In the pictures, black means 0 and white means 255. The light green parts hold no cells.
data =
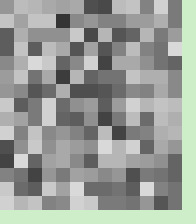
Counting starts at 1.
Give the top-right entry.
122
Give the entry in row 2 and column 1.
195
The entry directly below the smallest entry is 144
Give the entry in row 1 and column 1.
150
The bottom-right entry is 115
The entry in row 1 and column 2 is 188
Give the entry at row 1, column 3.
182
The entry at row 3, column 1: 93
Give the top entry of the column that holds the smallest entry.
162
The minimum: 52
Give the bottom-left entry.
209
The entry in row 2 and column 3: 195
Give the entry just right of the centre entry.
93
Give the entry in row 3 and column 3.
144
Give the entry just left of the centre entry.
144
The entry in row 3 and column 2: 175
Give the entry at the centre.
156

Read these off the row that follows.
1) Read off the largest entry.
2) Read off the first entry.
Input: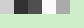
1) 250
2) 208

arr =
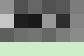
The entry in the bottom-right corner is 139
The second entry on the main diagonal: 30
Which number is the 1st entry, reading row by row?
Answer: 146
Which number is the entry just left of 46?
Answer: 152
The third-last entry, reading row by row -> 102

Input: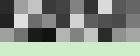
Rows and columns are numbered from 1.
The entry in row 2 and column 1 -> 34
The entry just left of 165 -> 145
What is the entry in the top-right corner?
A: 101
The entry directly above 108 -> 195
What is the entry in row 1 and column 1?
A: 42
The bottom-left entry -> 159
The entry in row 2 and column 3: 108
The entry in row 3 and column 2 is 114
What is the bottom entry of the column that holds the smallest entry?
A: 18
